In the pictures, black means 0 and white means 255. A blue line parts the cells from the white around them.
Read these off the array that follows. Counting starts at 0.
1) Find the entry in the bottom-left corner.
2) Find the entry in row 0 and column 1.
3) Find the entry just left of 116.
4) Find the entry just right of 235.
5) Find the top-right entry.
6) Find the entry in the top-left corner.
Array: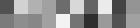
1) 123
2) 210
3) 243
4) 68
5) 148
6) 82

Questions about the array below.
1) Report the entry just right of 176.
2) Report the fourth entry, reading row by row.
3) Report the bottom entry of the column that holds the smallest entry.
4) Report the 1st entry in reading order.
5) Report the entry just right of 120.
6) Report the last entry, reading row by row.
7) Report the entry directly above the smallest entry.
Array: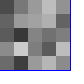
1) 99
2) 189
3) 62
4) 75
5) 154
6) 139
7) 154

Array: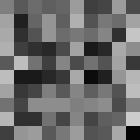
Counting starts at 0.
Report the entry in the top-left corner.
127
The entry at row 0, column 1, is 89
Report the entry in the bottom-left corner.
63
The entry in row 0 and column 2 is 108
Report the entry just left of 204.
101
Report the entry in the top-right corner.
75
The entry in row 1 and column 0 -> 163
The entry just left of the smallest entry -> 169
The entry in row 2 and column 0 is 169
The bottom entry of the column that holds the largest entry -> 5
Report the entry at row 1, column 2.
101

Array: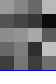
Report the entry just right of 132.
104
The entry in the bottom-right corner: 112
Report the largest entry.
192
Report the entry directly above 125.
148
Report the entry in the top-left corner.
154

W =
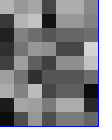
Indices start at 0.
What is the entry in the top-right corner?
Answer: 137
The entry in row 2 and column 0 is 33
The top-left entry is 180
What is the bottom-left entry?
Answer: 11
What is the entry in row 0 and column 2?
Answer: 165
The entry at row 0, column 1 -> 151
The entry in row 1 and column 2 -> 194
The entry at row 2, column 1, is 130
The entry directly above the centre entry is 143
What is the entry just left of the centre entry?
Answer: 94
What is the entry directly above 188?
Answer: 48
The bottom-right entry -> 102
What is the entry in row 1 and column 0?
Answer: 56
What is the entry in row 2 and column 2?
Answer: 109

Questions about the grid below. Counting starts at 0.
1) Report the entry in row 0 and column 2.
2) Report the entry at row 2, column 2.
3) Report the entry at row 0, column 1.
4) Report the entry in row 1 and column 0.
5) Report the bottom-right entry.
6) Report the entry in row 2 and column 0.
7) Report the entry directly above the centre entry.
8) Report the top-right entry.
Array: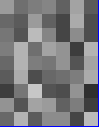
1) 125
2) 187
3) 111
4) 104
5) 187
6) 118
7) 163
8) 91

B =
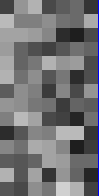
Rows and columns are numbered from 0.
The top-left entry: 65
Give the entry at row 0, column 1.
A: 149
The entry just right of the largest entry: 178
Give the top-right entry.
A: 52
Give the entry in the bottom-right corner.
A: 65
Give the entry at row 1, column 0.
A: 186
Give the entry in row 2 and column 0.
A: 163
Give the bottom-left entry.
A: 86
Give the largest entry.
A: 209
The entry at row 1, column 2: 127
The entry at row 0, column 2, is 178
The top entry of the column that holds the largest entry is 92
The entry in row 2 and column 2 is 156

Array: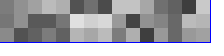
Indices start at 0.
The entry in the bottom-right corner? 161
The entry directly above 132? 112
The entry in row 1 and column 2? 89
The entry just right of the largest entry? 208
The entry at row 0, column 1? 145
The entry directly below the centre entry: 187
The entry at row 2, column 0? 138
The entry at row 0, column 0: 124
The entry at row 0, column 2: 161
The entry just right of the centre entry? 153
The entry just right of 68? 145
